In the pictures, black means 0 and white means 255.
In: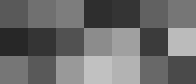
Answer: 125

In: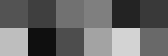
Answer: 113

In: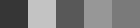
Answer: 88

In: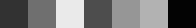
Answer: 234

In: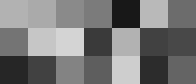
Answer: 138

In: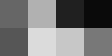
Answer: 32

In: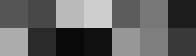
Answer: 186

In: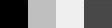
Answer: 240
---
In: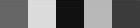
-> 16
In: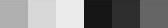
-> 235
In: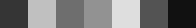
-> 110
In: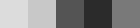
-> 84
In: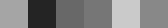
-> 104
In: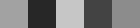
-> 198
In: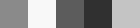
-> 92
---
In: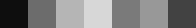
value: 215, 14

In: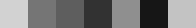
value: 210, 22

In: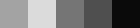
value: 219, 10

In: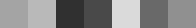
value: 218, 48

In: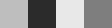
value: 232, 43

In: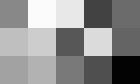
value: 251, 3
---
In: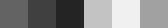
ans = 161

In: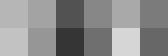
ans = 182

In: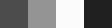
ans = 76

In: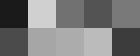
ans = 172

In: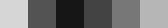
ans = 119

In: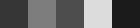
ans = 77

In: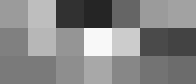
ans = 190

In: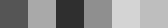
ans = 169

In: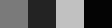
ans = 35
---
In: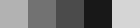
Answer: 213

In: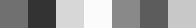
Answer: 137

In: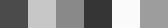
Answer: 250

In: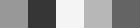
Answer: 100

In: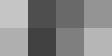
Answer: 175

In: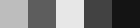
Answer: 20

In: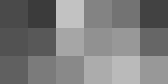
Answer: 115

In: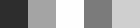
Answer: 207

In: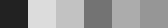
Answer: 172

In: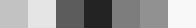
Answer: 125
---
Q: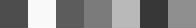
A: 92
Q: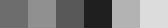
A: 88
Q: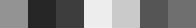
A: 61
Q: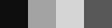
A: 213
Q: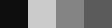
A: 132
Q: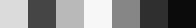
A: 185
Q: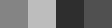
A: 46
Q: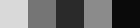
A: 42
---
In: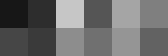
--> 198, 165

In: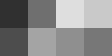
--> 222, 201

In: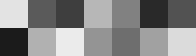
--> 235, 227

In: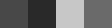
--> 199, 106

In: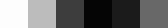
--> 253, 188

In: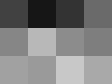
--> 200, 184

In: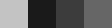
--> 195, 102

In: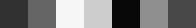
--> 246, 205
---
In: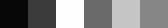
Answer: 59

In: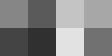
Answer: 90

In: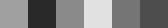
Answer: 41

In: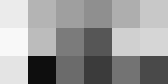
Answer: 180

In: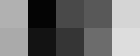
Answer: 4

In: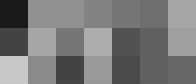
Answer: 145

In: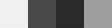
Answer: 73

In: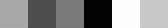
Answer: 77

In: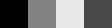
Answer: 130
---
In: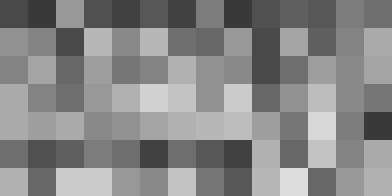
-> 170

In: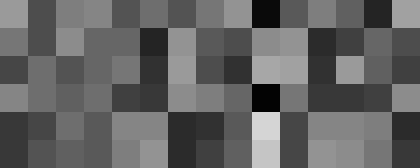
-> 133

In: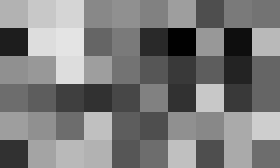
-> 109

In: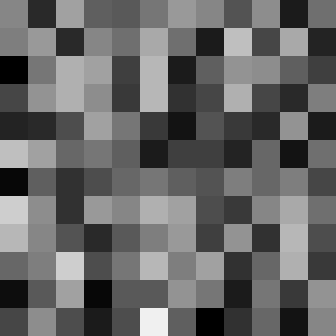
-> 103

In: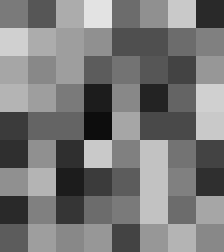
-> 144

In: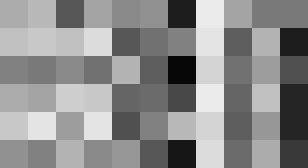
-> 172
